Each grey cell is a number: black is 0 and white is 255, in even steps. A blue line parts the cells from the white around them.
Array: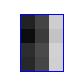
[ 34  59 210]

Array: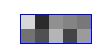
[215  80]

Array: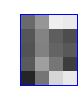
[106 131 100  61]

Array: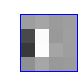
[158 251 165 155]

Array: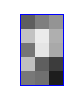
[ 94 235 169]

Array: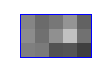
[133 112  82]

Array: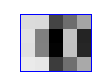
[219 128   3 111]

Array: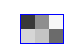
[ 57 196]

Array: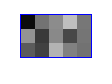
[ 12  57 179]
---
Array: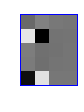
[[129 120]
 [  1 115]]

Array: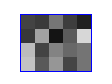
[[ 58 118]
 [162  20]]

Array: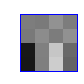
[[122 146]
 [140 124]]

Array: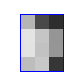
[[ 73  45]
 [197 149]]

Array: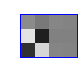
[[121 134]
 [ 31 129]]

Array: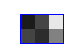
[[ 69 232]
 [ 44 129]]
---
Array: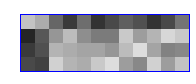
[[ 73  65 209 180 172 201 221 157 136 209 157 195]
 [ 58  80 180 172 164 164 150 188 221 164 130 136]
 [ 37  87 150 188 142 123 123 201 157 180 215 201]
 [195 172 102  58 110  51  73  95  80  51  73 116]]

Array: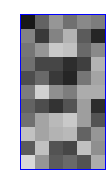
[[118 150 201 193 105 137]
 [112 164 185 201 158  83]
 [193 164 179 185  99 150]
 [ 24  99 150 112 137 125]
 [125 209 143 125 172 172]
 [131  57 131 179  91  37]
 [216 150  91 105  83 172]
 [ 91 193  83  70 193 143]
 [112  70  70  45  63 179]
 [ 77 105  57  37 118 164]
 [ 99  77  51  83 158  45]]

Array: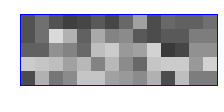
[[ 82 112 218 177  97 169 131 139  89  76  89  89 125 125]
 [203 197 190 161 184 131 184 139 104 197 203 203 153 210]
 [ 97  97 145 131 104 190 203 153 161 210  57  70 145 145]
 [ 76 177 118 139 197 197 161 153 139 177  76 190 125 125]
 [ 82 112  82  63  70  89  70 104 161  76 104  97  97 112]]

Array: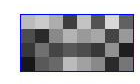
[[187 202 173  62 195  83 216  97]
 [ 77  42 137 179 153 167  69 153]
 [ 23  89 105 187 161 137  42 118]
 [ 56 112  69  89  77  56 145  30]]

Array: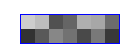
[[ 50  89 135 114  73 121  57]
 [205 189  81 101 175 167 108]]

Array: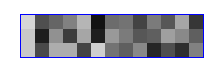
[[200  73 173 173  67 207 115  95 137  38  79  46 129]
 [200  30 145  60 166  30 153 123  87  95 159 137  95]
 [214  79 101 129 181  18 108 115  67 123  87 166  54]]
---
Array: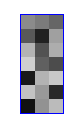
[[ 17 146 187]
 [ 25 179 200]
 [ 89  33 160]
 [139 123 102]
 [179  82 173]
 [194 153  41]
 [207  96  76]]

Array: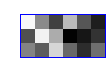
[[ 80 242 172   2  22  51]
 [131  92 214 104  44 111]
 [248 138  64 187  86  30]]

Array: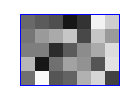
[[105  91  79  22  51 242 206]
 [112 250  85  99 177 214  66]
 [118 154 170 198  72 198 154]
 [126 126  43  91 140 170 220]
 [183  22 112 162 146  85 226]]

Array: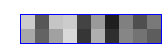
[[168  99 161 217  54 175  47 134 115  93]
 [204  87 197 204  67 154  31 128  79 121]]

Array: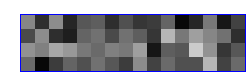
[[ 74 140  46  30 100 113  74 113  94  54 182 120 159 134 113  46]
 [106   8  60 100  80 113  87  60 140  66 106  80  80 182  66 106]
 [134  46 140  38  87  94  46  80  54  60 100   8  38 120  22  66]
 [146 128 167 152 120 106 128 120 159  22  94  87 203 146  54  87]]

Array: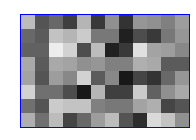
[[ 97  97 237 210  77 188  32  57 224 163 157 136]
 [104  91 195 181 203 120 120  32  77  57 120 150]
 [112  84 203 195 195 128 120 120 163 175  69  84]
 [163  84 157 136 210  91 136  24  69  51 104 150]
 [169  91 169 163 144 150 128 128 175 169  91  91]
 [175 112 188  69 104 157 188  84  45 218 195 144]
 [188  84 104  63 181  57 144  51 150 144 128 157]
 [210 112 112  77  24 181  63  63 203  97 144 169]]
